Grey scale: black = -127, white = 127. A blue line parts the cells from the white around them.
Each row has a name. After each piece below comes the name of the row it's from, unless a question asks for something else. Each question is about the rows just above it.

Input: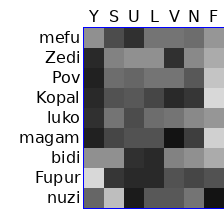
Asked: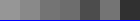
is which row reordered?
luko
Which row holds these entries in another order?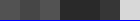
Fupur
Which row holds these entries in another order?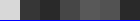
Kopal
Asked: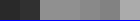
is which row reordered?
Zedi
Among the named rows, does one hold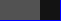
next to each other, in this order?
yes
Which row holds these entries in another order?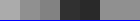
bidi
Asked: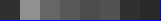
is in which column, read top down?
U

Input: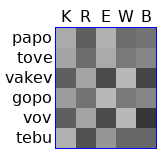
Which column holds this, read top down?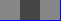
B
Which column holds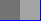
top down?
R
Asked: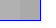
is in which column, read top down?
E

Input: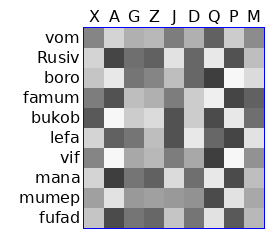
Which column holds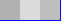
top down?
Z
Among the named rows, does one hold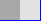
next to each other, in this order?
no
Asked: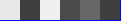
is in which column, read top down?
Q
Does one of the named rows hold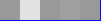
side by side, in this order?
no
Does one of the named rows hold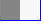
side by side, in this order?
yes
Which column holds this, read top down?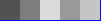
J
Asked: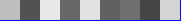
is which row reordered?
Rusiv

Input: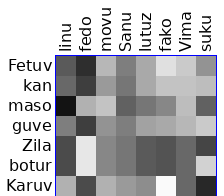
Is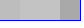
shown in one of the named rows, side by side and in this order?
no
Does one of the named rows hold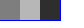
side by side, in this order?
no
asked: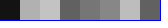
maso
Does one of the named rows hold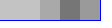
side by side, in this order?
no
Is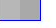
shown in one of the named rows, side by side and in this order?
no

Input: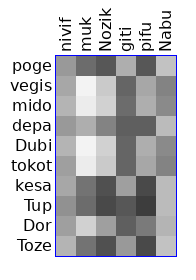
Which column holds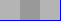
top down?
nivif
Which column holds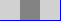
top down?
Nozik

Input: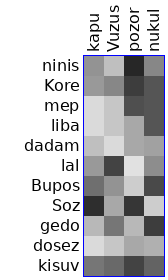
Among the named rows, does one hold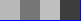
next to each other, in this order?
no
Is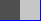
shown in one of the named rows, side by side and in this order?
no
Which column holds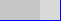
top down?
Vuzus
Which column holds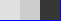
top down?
pozor
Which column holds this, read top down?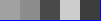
nukul
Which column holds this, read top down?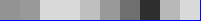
kapu

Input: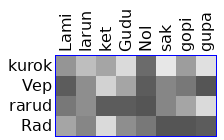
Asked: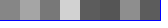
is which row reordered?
Vep
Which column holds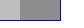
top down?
larun
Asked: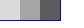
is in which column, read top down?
Gudu
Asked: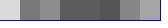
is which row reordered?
rarud

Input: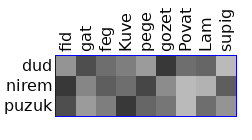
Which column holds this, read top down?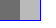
Povat
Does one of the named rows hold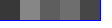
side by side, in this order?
yes
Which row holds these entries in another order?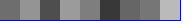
puzuk
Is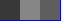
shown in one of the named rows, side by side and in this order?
yes
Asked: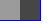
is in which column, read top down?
pege
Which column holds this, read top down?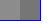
gozet
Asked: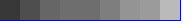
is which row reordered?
dud

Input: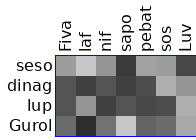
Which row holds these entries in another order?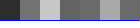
Gurol
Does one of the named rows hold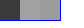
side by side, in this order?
yes
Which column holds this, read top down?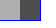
sos
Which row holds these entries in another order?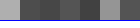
lup

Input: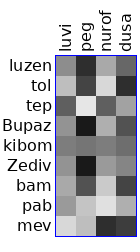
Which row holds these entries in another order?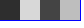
tol
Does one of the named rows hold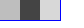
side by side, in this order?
yes

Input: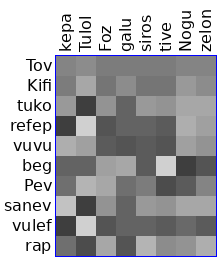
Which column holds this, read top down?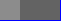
galu
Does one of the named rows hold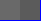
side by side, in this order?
yes
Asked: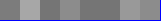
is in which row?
Kifi
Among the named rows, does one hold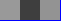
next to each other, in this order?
yes
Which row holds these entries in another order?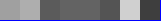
refep

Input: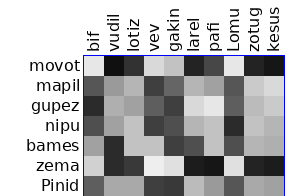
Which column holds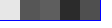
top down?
Lomu
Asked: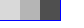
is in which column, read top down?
larel
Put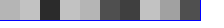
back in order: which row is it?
nipu

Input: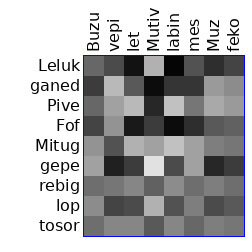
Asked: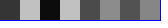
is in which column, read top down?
labin
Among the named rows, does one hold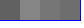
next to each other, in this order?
no
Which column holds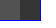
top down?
mes

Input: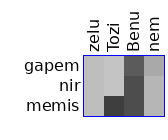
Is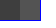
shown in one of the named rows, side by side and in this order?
no
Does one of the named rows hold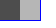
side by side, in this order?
yes
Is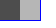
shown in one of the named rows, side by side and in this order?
yes
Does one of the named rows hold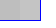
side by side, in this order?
yes
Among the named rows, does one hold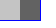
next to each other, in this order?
no

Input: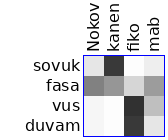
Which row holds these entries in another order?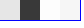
duvam
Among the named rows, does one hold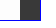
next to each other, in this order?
yes

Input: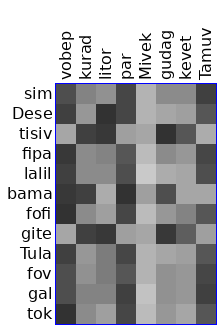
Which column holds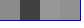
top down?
kurad
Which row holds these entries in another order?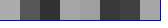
tisiv
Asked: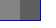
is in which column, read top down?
kevet
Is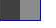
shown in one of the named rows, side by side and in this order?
yes
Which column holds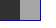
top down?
vobep
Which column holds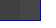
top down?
par
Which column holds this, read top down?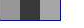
gudag

